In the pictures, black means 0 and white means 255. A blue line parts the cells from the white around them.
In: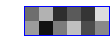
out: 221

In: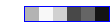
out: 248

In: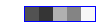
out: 247

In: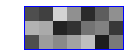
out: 211

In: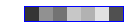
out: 225

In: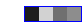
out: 210

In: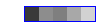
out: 210
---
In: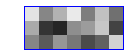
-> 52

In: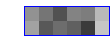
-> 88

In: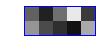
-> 75

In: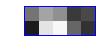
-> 228

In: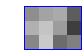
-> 196

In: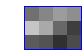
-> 169

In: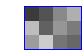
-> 97

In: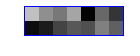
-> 27
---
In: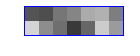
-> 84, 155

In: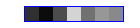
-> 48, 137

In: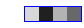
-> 215, 104

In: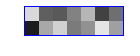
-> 217, 160

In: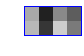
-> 169, 122

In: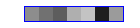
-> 141, 155

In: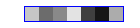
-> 198, 172

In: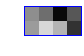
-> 142, 50

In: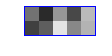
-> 114, 179
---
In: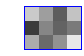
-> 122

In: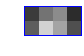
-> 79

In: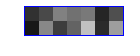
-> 158

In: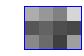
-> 71

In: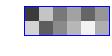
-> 175

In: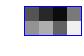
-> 240

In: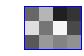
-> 73
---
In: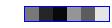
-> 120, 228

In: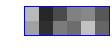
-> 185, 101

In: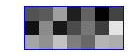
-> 83, 173

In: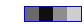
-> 105, 206

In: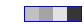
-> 192, 54

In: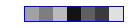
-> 161, 224

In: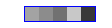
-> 163, 57

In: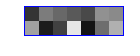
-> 52, 176

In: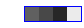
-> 96, 235

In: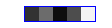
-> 50, 244
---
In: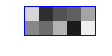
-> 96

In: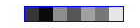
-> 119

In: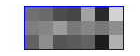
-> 43

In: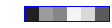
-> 217

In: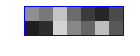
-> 38

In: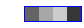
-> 204

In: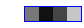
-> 69

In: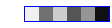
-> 149

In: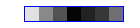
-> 55
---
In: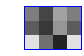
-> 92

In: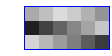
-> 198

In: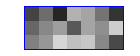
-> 206

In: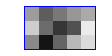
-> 235

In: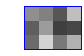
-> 71

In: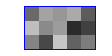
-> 65

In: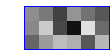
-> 107

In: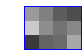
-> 135

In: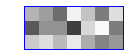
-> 125
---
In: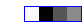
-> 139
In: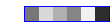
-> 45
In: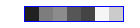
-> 203
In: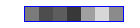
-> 139
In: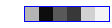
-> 243
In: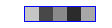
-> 167
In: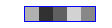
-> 136
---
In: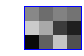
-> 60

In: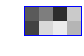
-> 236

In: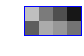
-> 151

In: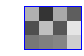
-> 86

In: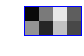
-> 194

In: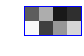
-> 151

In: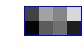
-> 112
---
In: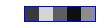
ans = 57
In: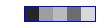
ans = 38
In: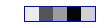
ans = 237
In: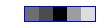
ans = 110
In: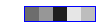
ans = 109
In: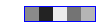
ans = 138
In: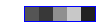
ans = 85
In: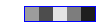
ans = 156
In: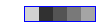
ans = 210
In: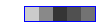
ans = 203
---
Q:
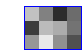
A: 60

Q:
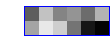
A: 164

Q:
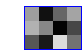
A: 177

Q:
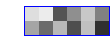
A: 165

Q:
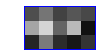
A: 165

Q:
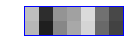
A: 183

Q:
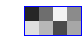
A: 223
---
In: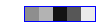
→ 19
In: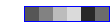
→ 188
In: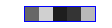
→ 30
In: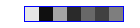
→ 165
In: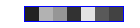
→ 150
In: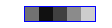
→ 64
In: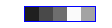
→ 110
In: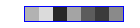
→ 40
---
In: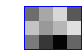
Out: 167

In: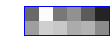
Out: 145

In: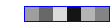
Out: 21

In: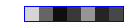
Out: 149

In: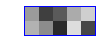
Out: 90

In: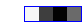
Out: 62
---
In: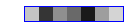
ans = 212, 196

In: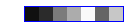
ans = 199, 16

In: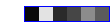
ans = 91, 10

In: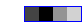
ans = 210, 68

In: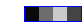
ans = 68, 10

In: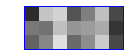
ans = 72, 99

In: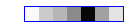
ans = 227, 249
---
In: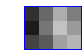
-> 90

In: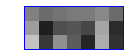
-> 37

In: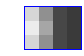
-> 144

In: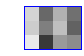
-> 57

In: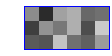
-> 112

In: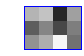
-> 174

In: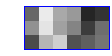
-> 81
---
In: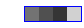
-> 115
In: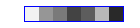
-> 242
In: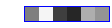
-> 127
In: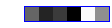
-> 101
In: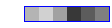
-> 180
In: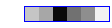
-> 197
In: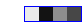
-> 234
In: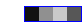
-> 18
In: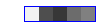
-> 241
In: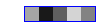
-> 165
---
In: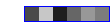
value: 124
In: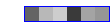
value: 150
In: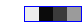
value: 155
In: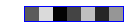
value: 150
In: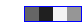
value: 150
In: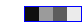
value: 235
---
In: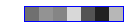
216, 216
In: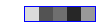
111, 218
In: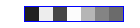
252, 252
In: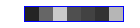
79, 202
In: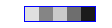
202, 223
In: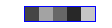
103, 197
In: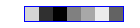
128, 235
